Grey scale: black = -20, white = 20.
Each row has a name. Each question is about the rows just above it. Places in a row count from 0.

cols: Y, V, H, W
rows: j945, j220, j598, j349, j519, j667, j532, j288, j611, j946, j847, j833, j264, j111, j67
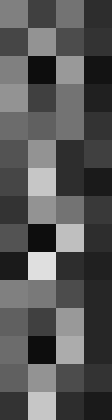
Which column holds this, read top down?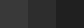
W
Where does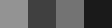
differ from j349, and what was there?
3, [-15]

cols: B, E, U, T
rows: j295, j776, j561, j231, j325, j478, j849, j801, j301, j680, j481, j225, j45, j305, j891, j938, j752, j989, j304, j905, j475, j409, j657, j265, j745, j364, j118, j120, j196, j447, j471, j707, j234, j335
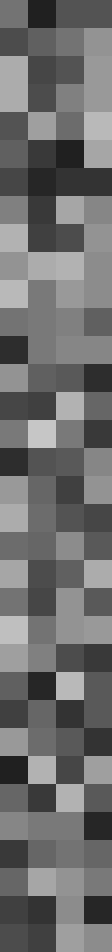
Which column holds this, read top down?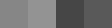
T
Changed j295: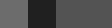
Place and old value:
0, [-2]
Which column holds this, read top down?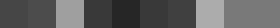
E
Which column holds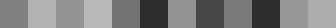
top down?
B
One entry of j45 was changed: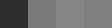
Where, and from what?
3, [1]
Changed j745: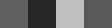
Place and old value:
2, [9]

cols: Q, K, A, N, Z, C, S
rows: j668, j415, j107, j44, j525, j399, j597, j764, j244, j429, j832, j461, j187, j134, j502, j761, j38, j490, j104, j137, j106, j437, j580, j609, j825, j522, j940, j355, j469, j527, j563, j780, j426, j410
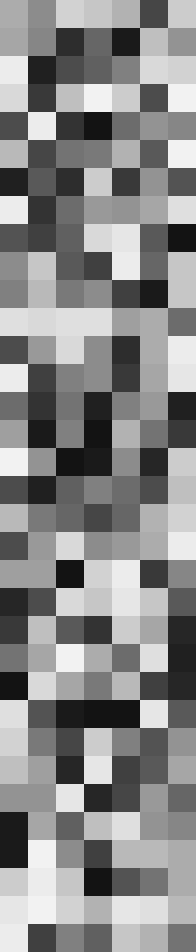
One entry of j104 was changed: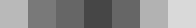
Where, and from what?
6, [13]
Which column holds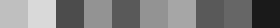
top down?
C
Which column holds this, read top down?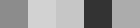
N

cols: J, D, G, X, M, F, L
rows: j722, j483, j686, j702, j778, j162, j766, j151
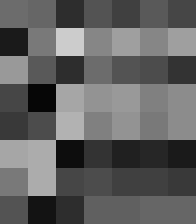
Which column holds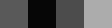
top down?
D
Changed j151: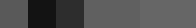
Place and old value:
0, [-7]
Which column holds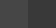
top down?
J
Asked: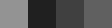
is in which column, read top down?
M
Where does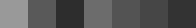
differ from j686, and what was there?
5, [-8]

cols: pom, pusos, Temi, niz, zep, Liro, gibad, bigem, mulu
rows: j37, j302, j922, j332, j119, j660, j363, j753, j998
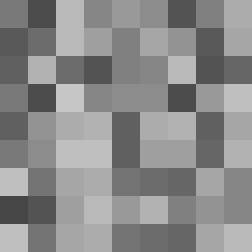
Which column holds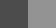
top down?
pusos
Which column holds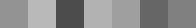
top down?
gibad

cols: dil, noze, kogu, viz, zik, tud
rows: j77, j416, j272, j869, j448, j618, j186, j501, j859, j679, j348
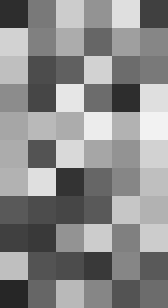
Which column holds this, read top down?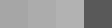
dil
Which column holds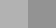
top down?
zik
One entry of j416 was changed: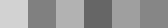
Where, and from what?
2, [7]
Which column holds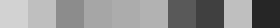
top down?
dil
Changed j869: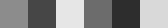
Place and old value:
5, [15]

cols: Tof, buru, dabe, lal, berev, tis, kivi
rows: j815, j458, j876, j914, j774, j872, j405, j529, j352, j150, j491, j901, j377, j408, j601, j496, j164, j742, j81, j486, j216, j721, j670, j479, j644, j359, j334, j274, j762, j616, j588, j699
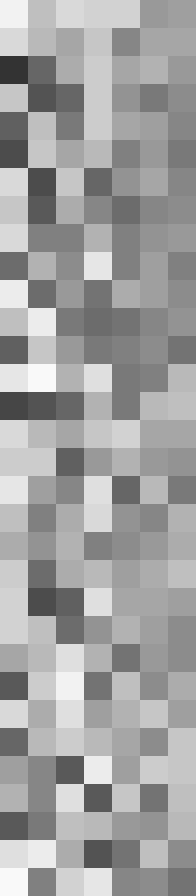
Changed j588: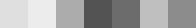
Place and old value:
4, [-2]
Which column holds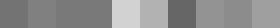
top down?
berev
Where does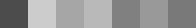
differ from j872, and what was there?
1, [11]
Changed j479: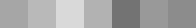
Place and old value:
2, [15]
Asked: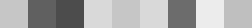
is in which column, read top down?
Tof

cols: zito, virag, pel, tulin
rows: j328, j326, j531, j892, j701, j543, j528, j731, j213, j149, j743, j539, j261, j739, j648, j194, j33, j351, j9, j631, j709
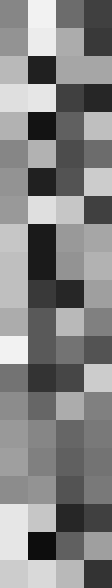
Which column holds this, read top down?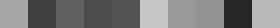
pel
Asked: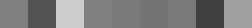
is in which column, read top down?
tulin
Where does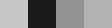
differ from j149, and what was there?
0, [10]
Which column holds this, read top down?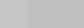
zito
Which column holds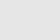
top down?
zito
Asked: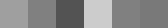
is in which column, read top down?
tulin
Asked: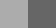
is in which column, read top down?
pel

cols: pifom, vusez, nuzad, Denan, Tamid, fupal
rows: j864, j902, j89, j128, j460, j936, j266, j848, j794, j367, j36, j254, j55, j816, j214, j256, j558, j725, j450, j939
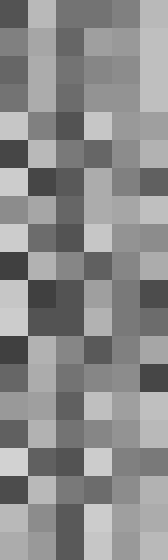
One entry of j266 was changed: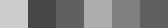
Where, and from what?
2, [-6]
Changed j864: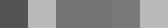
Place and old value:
4, [0]
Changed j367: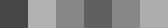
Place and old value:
0, [-10]
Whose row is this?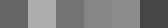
j816

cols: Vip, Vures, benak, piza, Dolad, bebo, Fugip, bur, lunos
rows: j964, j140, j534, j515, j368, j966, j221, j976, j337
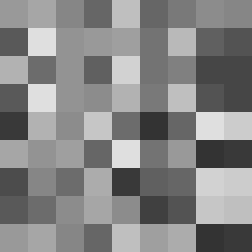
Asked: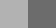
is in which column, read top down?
Dolad
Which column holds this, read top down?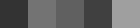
bebo
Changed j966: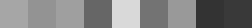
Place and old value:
4, [15]
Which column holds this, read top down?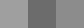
benak

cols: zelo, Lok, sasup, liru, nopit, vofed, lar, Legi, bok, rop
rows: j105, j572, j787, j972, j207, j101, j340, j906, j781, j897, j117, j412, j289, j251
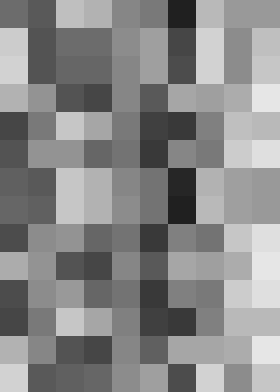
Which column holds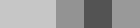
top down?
sasup
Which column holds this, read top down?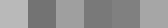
Legi
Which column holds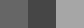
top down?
liru
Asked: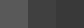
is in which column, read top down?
vofed
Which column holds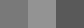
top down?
Lok
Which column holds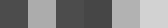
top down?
zelo
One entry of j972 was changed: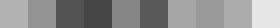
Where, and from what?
7, [5]

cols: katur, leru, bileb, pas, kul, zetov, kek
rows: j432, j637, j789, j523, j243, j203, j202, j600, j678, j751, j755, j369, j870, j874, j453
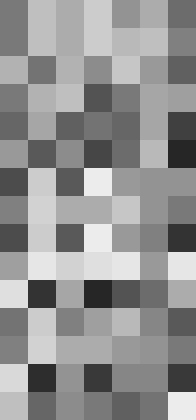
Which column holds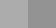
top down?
bileb
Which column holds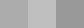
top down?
zetov
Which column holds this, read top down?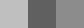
bileb
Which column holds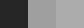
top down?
pas
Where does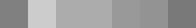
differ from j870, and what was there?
1, [13]
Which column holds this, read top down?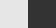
leru

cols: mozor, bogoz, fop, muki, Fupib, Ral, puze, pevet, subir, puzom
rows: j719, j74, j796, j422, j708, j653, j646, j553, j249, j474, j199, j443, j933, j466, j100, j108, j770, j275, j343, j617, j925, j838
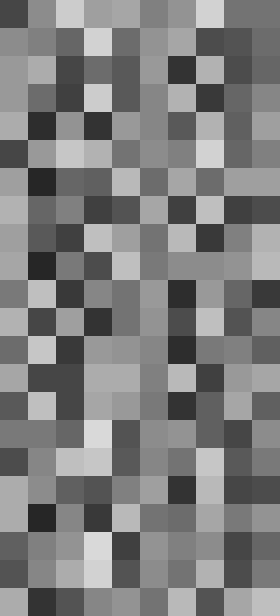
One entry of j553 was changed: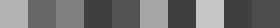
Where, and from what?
7, [10]
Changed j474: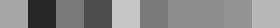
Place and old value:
4, [10]

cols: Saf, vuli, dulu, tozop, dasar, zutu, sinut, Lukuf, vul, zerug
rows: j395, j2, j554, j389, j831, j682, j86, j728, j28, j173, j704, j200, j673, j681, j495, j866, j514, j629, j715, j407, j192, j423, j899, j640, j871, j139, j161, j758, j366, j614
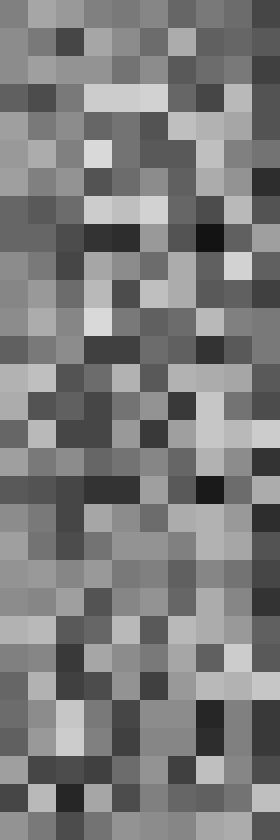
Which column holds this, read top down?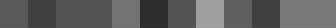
zerug
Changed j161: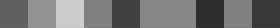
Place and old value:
1, [4]
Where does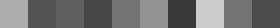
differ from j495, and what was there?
7, [11]
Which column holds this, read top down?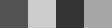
tozop
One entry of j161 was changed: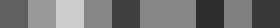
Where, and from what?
3, [0]

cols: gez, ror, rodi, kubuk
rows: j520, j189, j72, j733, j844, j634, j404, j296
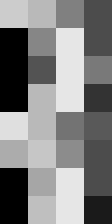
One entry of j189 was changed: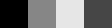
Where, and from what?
3, [-8]
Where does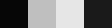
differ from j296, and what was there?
0, [-20]

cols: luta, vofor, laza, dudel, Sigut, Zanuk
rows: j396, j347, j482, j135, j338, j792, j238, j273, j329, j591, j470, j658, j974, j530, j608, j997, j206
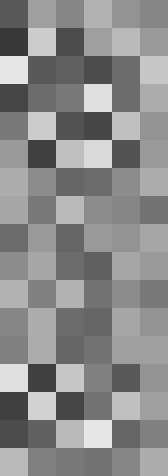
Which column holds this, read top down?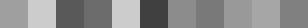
vofor
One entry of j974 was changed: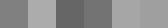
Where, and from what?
4, [5]

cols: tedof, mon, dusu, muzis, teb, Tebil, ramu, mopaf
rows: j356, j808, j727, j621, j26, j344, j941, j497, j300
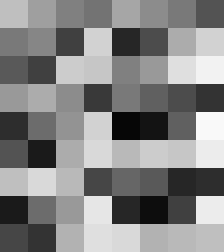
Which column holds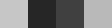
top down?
ramu
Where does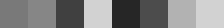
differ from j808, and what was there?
6, [7]

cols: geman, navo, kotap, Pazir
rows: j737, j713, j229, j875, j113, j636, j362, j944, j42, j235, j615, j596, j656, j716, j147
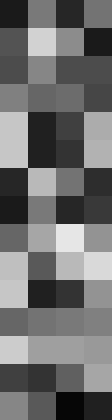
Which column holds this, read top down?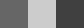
geman
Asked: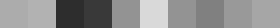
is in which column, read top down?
Pazir

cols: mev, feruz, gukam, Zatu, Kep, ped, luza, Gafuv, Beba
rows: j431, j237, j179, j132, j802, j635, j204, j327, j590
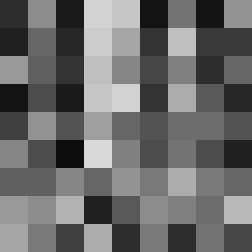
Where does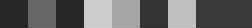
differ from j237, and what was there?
0, [-15]
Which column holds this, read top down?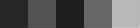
Beba
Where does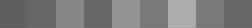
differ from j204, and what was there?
1, [-5]
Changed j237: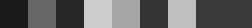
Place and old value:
0, [-15]
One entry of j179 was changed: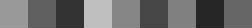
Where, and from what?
7, [-13]
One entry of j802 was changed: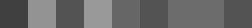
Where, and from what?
3, [5]

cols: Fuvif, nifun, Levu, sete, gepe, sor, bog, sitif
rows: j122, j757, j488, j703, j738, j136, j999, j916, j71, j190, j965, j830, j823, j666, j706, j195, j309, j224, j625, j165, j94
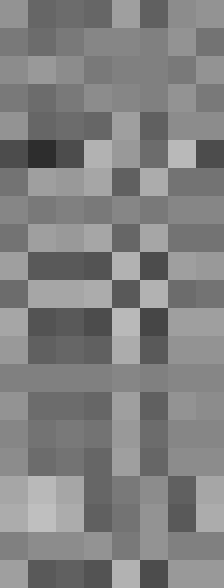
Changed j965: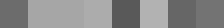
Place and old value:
6, [-3]
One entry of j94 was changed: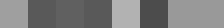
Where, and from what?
3, [-7]
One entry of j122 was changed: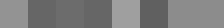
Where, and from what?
7, [3]
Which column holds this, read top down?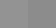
bog
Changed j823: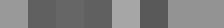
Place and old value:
4, [7]
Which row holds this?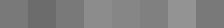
j703
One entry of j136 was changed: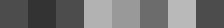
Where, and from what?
1, [-13]

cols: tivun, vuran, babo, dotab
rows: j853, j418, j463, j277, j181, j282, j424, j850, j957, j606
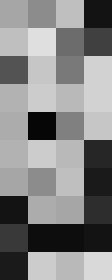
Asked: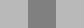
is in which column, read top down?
babo
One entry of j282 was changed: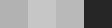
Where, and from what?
1, [12]

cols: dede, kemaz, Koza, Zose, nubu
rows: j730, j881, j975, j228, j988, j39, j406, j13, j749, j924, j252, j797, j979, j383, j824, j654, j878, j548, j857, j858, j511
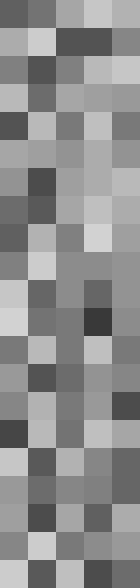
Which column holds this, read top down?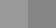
dede
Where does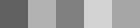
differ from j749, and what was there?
4, [5]
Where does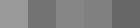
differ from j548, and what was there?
1, [-3]
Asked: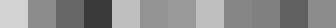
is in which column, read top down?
Zose

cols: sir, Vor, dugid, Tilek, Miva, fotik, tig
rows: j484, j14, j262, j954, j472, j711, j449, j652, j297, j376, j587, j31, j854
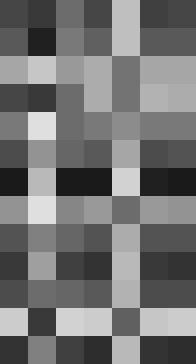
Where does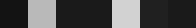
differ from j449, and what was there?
0, [-16]
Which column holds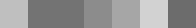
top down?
Miva
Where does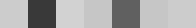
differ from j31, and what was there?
3, [12]
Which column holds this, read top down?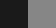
dugid
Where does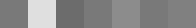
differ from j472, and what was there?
6, [-1]

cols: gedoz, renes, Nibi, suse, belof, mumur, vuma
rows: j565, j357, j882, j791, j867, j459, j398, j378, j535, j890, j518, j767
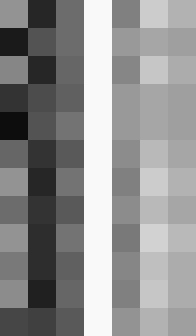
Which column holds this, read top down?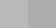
vuma
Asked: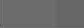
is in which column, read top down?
Nibi
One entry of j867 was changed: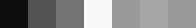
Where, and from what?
6, [5]

